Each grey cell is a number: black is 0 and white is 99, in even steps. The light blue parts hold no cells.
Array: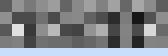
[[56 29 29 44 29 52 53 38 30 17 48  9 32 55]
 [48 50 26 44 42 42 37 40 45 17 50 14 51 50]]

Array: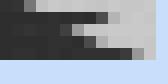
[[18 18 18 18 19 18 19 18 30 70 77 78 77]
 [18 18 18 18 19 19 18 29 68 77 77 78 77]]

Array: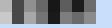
[[78 28 65 45 10 49 41 54]]

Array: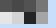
[[89 82 14 64]]

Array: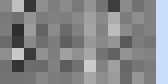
[[47 44 57 48 50 49 53 62 53 67 48 55 50]
 [41 22 53 43 48 37 44 59 53 58 35 48 46]
 [44 20 42 41 50 36 44 79 51 62 40 46 48]]

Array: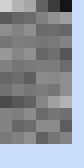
[[35 40 42 50 56 61]
 [46 49 48 46 47 51]
 [50 46 47 48 48 42]
 [44 49 46 48 46 55]
 [51 49 54 41 46 43]
 [47 50 55 38 46 51]]

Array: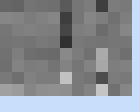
[[52 51 48 50 52 24 46 52 49 44 49]
 [45 46 45 47 46 19 47 46 45 46 46]
 [43 51 48 49 45 51 46 51 65 49 50]
 [62 60 52 55 56 55 47 51 76 44 52]]

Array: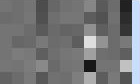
[[42 43 46 31 43 46 46 36 32 44 17]
 [45 40 41 47 42 43 36 86 57 42 47]
 [46 45 48 53 41 45 46  9 45 45 75]]
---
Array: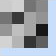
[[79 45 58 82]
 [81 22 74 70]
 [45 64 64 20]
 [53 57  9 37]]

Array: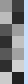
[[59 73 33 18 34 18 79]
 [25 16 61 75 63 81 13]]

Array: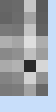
[[40 39 47 68 53 66 51 47]
 [41 42 46 64 56 69 54 48]
 [77 63 76 86 74 16 81 63]
 [35 36 38 67 61 83 56 40]]

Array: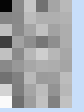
[[ 2 52 74 24 75 53 44 82 97]
 [54 53 54 63 54 59 50 49 43]
 [77 73 64 55 71 65 72 64 61]
 [44 68 75 46 80 68 60 73 75]
 [64 68 63 55 71 67 61 57 50]
 [72 69 67 67 65 64 73 71 75]]

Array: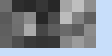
[[43 35 37 38]
 [18 44 43 30]
 [16 54 66 22]
 [21 15 27 20]
 [15 29 36 21]
 [64 73 41 52]
 [74 50 36 60]
 [55 37 54 52]]

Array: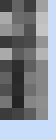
[[22 66 58 22 66 27 38 31 46 23]
 [39 42 49 27 36 18 16 17 14 26]
 [24 40 32 29 44 37 48 43 52 36]
 [62 74 76 57 70 52 52 52 55 54]]
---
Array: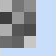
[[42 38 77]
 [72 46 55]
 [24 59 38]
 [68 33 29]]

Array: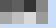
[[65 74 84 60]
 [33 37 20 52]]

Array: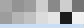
[[61 70 75 85 89 11 93]
 [65 57 61 80 53 80 45]]

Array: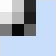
[[47  3 38]
 [98 79 16]
 [88 69 11]]

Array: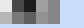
[[71 47 37 57 52]
 [91 28 11 62 52]]

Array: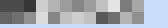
[[39 43 56 85 52 75 80 75 34 43 70 56]
 [29 29 21 80 70 61 52 61 75 89 48 65]]

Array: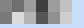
[[47 85 70 33 56 80]
 [51 43 61 24 61 75]]
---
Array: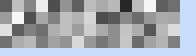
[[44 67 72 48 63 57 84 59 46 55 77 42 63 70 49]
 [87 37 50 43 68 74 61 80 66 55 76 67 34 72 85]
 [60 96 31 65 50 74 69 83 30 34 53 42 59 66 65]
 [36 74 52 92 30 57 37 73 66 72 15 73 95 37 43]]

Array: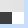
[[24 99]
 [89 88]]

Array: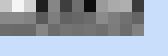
[[42 41 41 52 42 45 44 45 43 48 42 50]
 [53 53 51 35 49 38 40 42 54 49 44 39]
 [77 95 81 12 52 24 43  5 60 66 68 23]]

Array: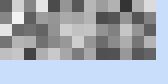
[[74 77 26 68 78 65 48 65 31 32 59 34 39]
 [45 70 68 44 53 59 80 58 42 54 67 46 70]
 [89 41 44 39 57 80 75 76 57 50 77 58 37]
 [52 94 37 61 58 66 64 70 30 33 58 33 50]
 [37 81 52 89 29 58 34 71 61 69 20 67 85]]

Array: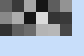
[[19 37 42 70 71 27]
 [53 67  9 85 20 22]
 [38 22 65  8 36 57]]

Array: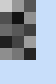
[[55 46 14]
 [12 26 61]
 [41 34 24]
 [31  7 56]
 [80 59 33]]

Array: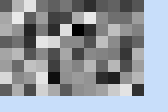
[[36 67 29 81 66 35 55 58 63 79 88 19]
 [84 53 59 88  6 56 60 57 17 12 57 71]
 [61 41 75 71 24 58 51 71 40 71 30 61]
 [64 72 33 53 30 65 26 53 51 48 21 69]
 [36 44 19 89 84 53 53 32 74 54 28 39]
 [68 57 14 47 17 87  0 18 51 74 58 50]
 [65 91 37 61 25 27 67 90 54 43 43 61]
 [35 70 88 45 37 46 30 18 34 38 24 33]]

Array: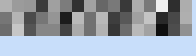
[[42 77 33 52 52 26 66 44 69 21 42 72 63  6 30 56]
 [46 70 29 46 58 11 72 44 72 24 34 62 76 16 28 68]
 [69 60 59 23 62 48 19 63 40 47 22 67 47 93 18 67]]
